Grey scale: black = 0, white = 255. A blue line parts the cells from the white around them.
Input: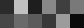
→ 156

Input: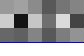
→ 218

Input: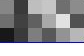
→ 226

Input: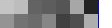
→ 78

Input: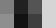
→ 62

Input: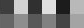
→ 68
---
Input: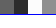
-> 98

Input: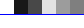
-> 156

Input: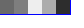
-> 126

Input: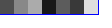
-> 136

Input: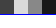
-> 65

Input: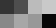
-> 167

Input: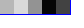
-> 147

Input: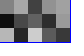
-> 167

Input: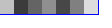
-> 143

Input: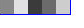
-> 135
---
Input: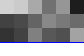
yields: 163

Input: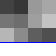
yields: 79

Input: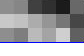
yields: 96

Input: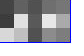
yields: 125

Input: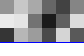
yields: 89

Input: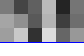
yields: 152

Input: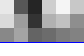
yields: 130
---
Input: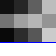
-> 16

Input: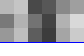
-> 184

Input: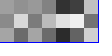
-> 159

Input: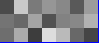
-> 75

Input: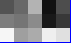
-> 83

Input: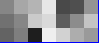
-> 134

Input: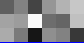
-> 95
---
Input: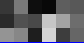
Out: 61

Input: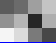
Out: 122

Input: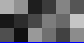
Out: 65

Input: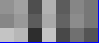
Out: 112

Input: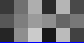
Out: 187

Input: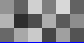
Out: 160

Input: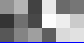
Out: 218

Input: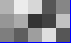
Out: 222

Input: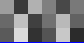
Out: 200
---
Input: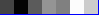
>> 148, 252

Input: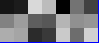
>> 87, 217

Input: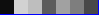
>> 92, 210

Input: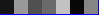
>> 106, 194

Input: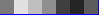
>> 143, 225

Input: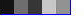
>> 54, 199

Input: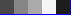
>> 170, 245

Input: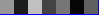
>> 67, 192
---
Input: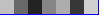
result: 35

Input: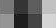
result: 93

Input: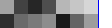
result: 38

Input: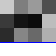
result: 154

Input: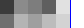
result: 125

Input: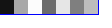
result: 252

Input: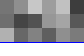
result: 199

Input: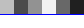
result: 146

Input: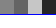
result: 198
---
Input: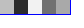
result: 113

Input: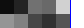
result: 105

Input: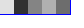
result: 176

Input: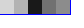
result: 113

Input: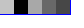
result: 104

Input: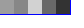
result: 105

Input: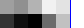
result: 241

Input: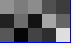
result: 80

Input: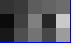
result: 100
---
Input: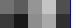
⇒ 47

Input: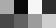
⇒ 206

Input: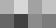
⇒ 124

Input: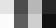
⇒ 17

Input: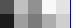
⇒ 207

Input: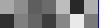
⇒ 122
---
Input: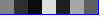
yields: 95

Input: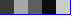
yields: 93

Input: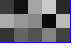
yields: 100

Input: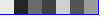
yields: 107

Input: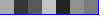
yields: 123

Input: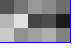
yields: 137
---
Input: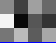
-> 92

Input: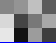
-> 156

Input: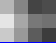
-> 92

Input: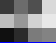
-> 123

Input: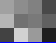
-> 154

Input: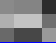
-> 71
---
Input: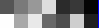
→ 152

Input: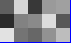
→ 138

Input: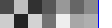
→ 49

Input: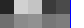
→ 196

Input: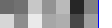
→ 199

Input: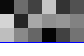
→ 168
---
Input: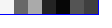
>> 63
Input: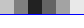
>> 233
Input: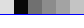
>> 196
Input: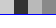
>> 137
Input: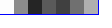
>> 175
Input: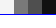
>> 17
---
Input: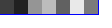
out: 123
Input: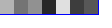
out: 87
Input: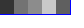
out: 95
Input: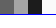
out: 250
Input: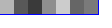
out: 122
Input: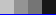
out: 23
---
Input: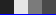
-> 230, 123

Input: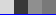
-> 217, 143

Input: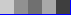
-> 204, 168

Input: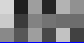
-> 215, 202

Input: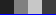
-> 199, 128

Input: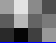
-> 227, 184

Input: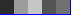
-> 198, 156

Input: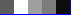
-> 255, 159
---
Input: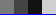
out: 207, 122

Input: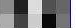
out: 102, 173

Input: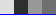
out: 112, 223

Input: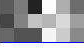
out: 109, 103

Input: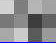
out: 162, 168

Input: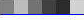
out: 210, 129

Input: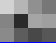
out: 119, 138

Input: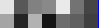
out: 69, 165

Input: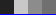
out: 112, 34

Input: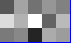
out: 129, 122
